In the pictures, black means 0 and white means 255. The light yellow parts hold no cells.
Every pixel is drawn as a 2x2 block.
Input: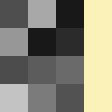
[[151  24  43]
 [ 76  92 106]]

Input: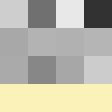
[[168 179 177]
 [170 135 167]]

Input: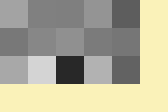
[[120 135 144]
 [168 212  40]]

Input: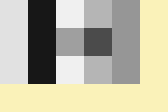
[[225  23 159]
 [225  23 240]]

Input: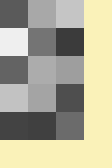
[[239 116  59]
 [ 99 172 158]]

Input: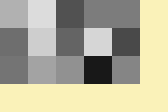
[[110 206 100]
 [116 163 145]]

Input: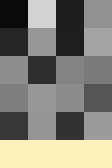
[[ 38 150  30]
 [142  45 131]]

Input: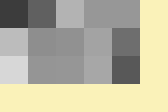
[[188 142 145]
 [215 149 150]]
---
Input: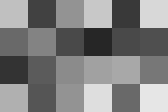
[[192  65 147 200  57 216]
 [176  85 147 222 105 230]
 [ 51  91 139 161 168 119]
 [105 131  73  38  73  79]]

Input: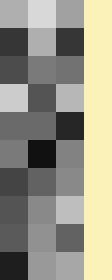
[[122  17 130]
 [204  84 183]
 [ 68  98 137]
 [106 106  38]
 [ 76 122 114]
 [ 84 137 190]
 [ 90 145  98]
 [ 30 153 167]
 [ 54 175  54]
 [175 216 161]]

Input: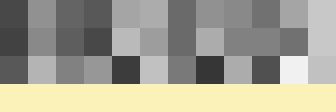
[[ 66 137  94  72 186 157 106 172 129 129 113 200]
 [ 72 145 100  88 165 172 106 145 137 113 165 200]
 [ 88 180 129 151  60 193 121  54 172  80 241 193]]

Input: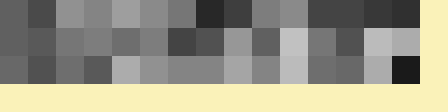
[[ 96  74 145 132 158 138 118  40  62 125 138  68  68  56  48]
 [104  81 110  89 172 145 132 132 165 132 187 110 104 172  26]
 [ 96  89 118 125 110 125  68  81 151  96 193 118  81 187 172]]

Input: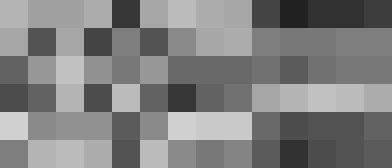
[[166  83 166  68 126  83 138 166 172 126 120 120 126 126]
 [ 76  98 180  76 187  98  55  98 113 166 180 193 187 172]
 [208 138 145 145  91 138 208 201 201 105  76  83  83  98]
 [ 98 152 193 145 120 152 105 105 105 113  91 113 120 120]
 [180 160 160 172  55 166 187 172 166  68  33  49  49  61]
 [126 180 187 172  83 187 138 120 132  91  49  76  83  91]]

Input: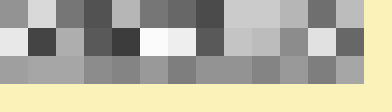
[[232  68 174  89  60 251 238  89 196 188 140 225 103]
 [159 166 166 140 132 153 126 147 147 132 153 126 166]
 [147 217 118  82 182 118 103  75 203 203 182 111 188]]

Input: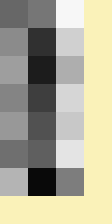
[[180   9 125]
 [158  28 174]
 [139  48 208]
 [132  62 214]
 [152  81 200]
 [111  95 228]
 [103 118 247]]

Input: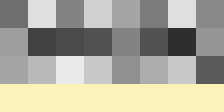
[[158  66  74  82 131  82  46 150]
 [165 186 235 201 144 173 201  90]
 [110 223 131 208 165 123 223 137]]
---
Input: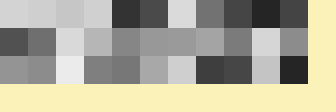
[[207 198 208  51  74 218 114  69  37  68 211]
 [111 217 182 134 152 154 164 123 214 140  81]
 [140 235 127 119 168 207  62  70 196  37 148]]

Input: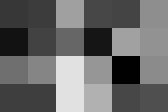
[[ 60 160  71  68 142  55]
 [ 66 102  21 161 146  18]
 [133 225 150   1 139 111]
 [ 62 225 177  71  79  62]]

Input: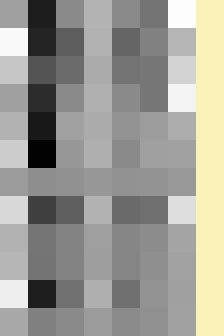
[[ 29 138 179 138 115 253 160]
 [ 36  93 177 101 130 181 249]
 [ 84 107 171 116 119 210 198]
 [ 44 138 176 138 119 244 160]
 [ 24 161 171 147 157 173 178]
 [  2 151 175 138 160 161 204]
 [142 145 152 146 147 153 155]
 [ 64  95 178 106 112 222 216]
 [117 131 159 134 141 164 178]
 [116 131 158 133 143 162 182]
 [ 30 113 175 112 147 160 238]
 [128 138 155 139 144 161 168]]

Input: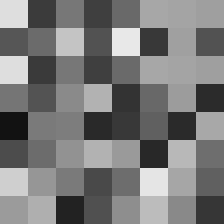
[[ 59 119  63 105 167 164 159 222]
 [107 196  82 232  56 160  82  86]
 [ 58 119  63 106 167 164 159 222]
 [ 83 138 178  51 104 156  43 117]
 [122 125  41  56  96  42 168  18]
 [108 146 178 154  40 184 110  76]
 [150 122  73 109 229 166  96 207]
 [175  34  80 142 188 137  54 155]]

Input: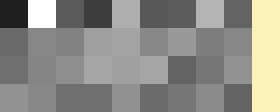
[[254  91  62 175  88  92 180  99  31]
 [134 129 159 163 136 153 125 134 105]
 [133 142 166 159 165  98 118 146 111]
 [135 111 111 145 107 118 139  99 146]]

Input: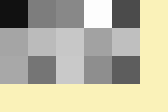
[[125 136 253  75  17]
 [187 199 162 191 165]
 [117 201 142  93 168]]

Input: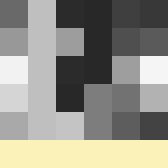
[[191  43  40  63  56 105]
 [191 157  40  79  90 152]
 [191  43  40 158 245 242]
 [191  40 125 114 178 213]
 [191 196 125  93  67 169]]
